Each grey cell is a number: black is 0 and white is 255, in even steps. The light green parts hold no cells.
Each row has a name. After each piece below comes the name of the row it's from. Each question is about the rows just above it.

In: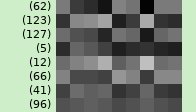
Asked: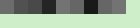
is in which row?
(127)
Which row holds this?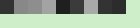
(123)
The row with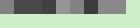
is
(66)
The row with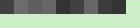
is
(41)
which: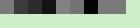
(62)

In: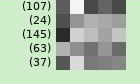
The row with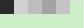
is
(145)
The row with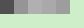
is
(24)
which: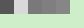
(37)
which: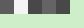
(107)
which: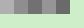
(63)

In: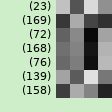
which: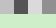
(23)
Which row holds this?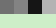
(168)

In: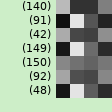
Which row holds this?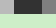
(140)
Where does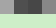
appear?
(92)
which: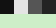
(91)

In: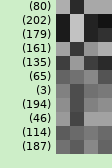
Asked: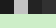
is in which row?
(179)
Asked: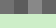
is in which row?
(187)
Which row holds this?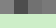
(3)

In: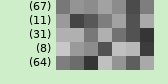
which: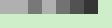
(31)
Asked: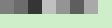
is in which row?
(64)
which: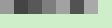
(11)

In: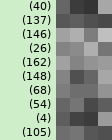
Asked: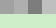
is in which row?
(146)
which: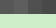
(137)
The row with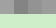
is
(162)
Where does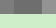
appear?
(68)

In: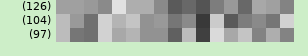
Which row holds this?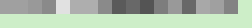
(126)
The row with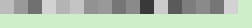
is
(104)

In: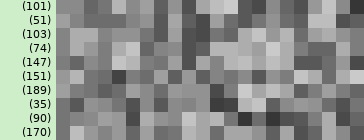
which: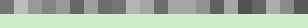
(170)
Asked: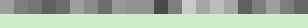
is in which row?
(189)
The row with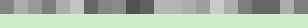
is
(74)
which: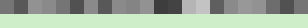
(35)
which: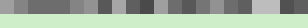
(51)
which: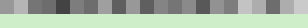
(151)

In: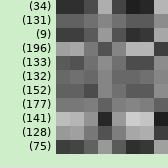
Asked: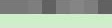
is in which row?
(177)
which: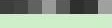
(75)
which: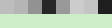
(141)
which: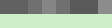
(131)

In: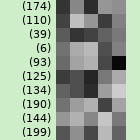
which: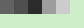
(134)
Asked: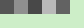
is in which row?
(199)
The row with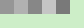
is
(144)
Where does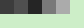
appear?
(125)

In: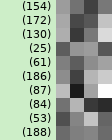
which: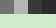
(84)
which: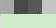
(172)

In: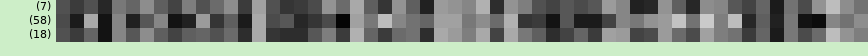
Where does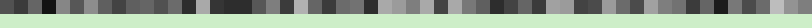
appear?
(18)
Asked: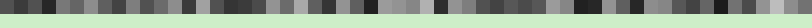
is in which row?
(7)

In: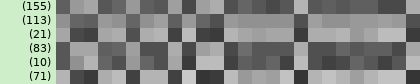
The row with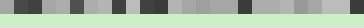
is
(21)
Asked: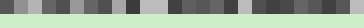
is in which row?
(10)
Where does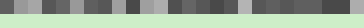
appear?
(155)
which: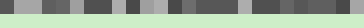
(83)

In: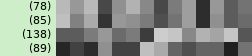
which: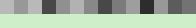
(78)
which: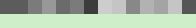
(138)
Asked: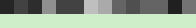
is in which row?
(89)

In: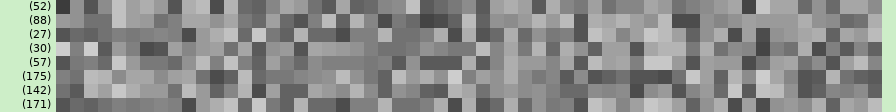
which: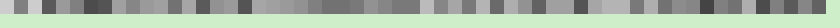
(30)
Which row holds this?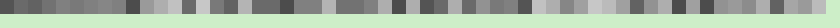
(171)
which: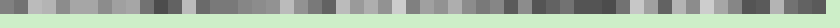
(175)

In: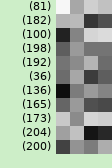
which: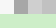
(81)
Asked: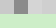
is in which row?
(173)
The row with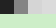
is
(100)
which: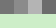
(192)

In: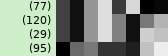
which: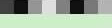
(120)
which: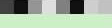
(29)
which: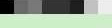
(95)

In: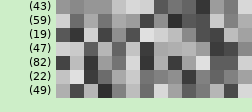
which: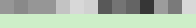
(43)
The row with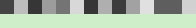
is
(82)

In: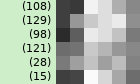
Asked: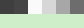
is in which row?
(15)
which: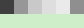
(129)
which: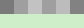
(28)
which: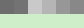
(121)

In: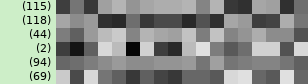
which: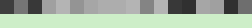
(115)
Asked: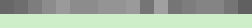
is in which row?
(94)
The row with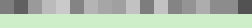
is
(44)
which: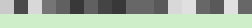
(69)

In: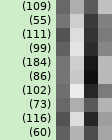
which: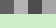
(60)
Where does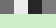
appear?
(102)
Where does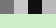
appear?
(86)

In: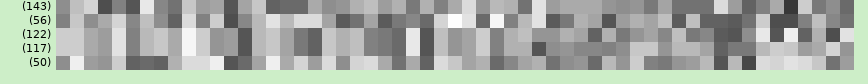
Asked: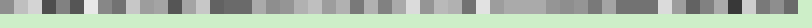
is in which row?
(143)

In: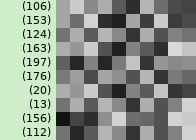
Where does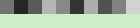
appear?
(112)
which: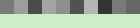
(176)
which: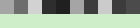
(153)

